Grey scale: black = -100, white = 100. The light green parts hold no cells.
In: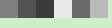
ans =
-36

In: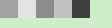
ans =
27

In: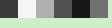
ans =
92

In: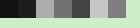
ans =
35

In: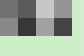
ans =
17

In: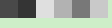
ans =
-59
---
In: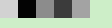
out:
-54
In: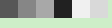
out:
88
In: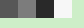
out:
-68
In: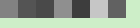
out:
55
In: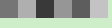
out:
-27
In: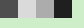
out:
35
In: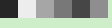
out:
-45
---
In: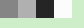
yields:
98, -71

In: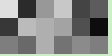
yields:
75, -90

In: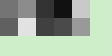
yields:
77, -87

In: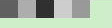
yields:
61, -62

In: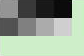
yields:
62, -91

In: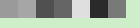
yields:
75, -67

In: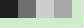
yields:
61, -76

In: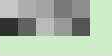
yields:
55, -62

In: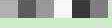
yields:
94, -55
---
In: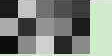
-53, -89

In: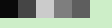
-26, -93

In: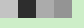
16, 53

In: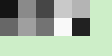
41, -19

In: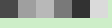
71, -43

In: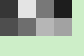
-77, -39

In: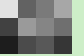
31, -77

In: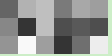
24, 16
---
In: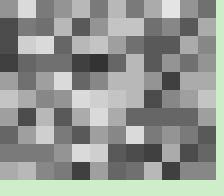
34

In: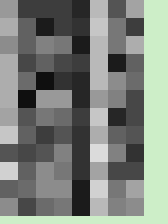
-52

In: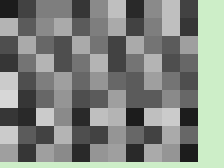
-58

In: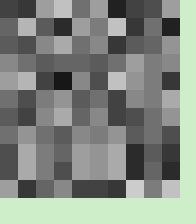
-74

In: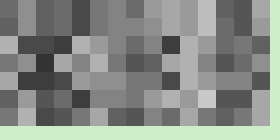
21

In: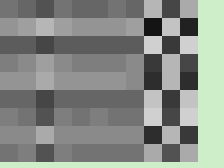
-74

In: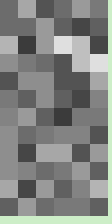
-25
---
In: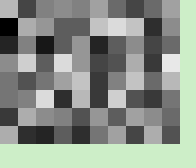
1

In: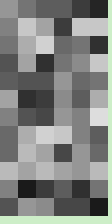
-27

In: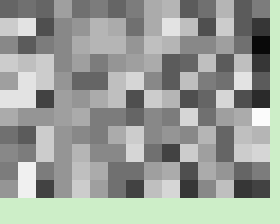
-21

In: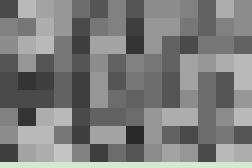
28

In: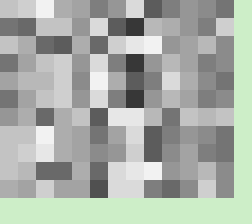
90

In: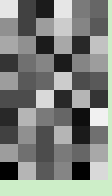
-79

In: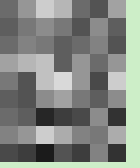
61

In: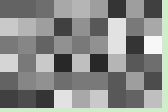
-14
